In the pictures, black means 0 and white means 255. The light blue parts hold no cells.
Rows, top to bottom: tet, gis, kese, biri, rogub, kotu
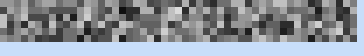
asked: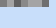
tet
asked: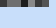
kotu
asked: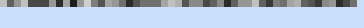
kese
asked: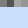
kese

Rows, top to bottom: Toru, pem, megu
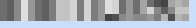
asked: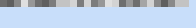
pem
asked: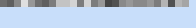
megu

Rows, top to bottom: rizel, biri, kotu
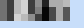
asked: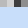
rizel
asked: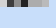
rizel
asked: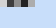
rizel
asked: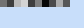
biri

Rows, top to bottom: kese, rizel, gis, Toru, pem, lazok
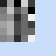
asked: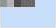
pem
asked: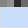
gis
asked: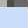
pem
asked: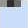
gis

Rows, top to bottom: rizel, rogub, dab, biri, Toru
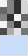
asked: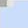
Toru
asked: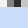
biri
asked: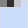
biri
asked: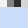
rizel
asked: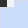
dab

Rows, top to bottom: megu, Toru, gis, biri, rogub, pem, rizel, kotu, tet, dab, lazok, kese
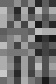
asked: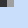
tet
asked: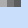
kese
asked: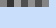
tet
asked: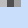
dab
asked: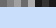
pem

